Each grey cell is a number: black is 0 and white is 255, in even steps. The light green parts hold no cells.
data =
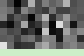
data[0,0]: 114
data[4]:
[97, 71, 80, 35, 58, 14, 197, 13, 26, 163, 109, 136]
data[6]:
[225, 107, 44, 53, 56, 142, 169, 124, 82, 117, 132, 105]
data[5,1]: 96
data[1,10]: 86
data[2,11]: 82
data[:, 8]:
[113, 66, 102, 220, 26, 22, 82]
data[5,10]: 124
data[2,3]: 78
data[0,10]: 78
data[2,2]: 90
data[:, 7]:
[97, 115, 45, 5, 13, 128, 124]
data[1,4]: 99
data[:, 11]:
[90, 93, 82, 98, 136, 44, 105]
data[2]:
[129, 50, 90, 78, 7, 101, 179, 45, 102, 153, 92, 82]
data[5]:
[90, 96, 65, 103, 114, 64, 133, 128, 22, 130, 124, 44]
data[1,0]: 122
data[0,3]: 62

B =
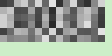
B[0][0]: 60
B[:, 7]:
[227, 47, 59, 41, 213, 99]
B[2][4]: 118
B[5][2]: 139
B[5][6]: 220
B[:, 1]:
[73, 198, 172, 181, 107, 130]
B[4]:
[66, 107, 182, 174, 115, 183, 87, 213, 72, 159, 178, 87, 85, 101, 226]
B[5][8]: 185
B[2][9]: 107
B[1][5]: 73
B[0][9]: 131
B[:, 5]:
[213, 73, 70, 61, 183, 145]
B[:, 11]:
[74, 164, 173, 174, 87, 150]
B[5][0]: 165
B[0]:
[60, 73, 180, 203, 115, 213, 102, 227, 51, 131, 213, 74, 49, 136, 209]
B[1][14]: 66
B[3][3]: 76
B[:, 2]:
[180, 75, 88, 62, 182, 139]

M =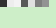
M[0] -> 48
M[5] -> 126
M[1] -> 237

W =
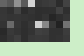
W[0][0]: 100
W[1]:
[54, 48, 66, 44, 52, 46, 47, 48, 65, 47]
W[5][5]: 58
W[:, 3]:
[90, 44, 51, 47, 46, 46]
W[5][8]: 51
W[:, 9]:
[66, 47, 53, 114, 60, 57]
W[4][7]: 49
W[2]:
[55, 52, 53, 51, 49, 46, 52, 38, 46, 53]
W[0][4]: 212
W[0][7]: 61
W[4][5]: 64
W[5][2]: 62
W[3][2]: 55

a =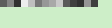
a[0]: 93
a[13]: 62
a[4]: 191
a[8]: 201
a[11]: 49

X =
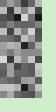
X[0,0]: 121
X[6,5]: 171
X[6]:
[161, 181, 169, 34, 98, 171]
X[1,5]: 70
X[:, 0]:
[121, 188, 82, 96, 189, 116, 161, 153, 212, 104, 92, 115, 193, 135]
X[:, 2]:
[125, 180, 25, 103, 182, 83, 169, 157, 187, 71, 101, 90, 176, 104]
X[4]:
[189, 67, 182, 127, 208, 79]
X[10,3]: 99
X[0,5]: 181
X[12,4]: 114
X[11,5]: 91
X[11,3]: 155
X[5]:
[116, 106, 83, 191, 152, 88]
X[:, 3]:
[60, 134, 211, 99, 127, 191, 34, 137, 141, 101, 99, 155, 28, 90]
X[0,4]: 101
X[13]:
[135, 169, 104, 90, 83, 145]
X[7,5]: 139
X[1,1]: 57
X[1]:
[188, 57, 180, 134, 192, 70]

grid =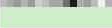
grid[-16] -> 186
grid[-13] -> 178
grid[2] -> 153
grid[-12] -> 152
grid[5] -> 206

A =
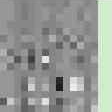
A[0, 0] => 150
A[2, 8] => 149
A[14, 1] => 200
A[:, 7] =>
[132, 139, 132, 132, 134, 173, 132, 132, 136, 132, 132, 124, 132, 132, 132, 112]
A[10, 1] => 150
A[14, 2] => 154
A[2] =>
[150, 150, 136, 124, 135, 143, 148, 132, 149, 149, 150, 128, 156, 143]
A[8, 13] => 166
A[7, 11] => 131
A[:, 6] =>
[136, 152, 148, 133, 110, 132, 136, 97, 228, 99, 136, 153, 175, 136, 222, 157]
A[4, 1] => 141
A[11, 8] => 41
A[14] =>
[94, 200, 154, 104, 183, 157, 222, 132, 86, 131, 150, 170, 134, 160]
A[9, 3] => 153
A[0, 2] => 136
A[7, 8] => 138
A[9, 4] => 101
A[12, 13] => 164
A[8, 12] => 130
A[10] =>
[150, 150, 136, 132, 135, 143, 136, 132, 138, 149, 150, 147, 134, 143]
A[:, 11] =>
[147, 133, 128, 147, 147, 124, 171, 131, 102, 128, 147, 188, 204, 147, 170, 153]
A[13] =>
[150, 150, 136, 124, 135, 143, 136, 132, 138, 149, 149, 147, 138, 143]
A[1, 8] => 138
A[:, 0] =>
[150, 150, 150, 150, 150, 127, 150, 175, 150, 167, 150, 150, 150, 150, 94, 150]
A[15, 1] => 150
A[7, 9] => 149
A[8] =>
[150, 161, 87, 137, 65, 143, 228, 136, 138, 151, 133, 102, 130, 166]

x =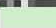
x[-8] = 77
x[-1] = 79
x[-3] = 75
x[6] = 76

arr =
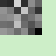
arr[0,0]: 47
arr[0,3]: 46
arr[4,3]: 140
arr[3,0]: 111
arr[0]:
[47, 40, 211, 46, 141, 100]
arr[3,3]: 108
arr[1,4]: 101
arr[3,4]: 83
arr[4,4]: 68
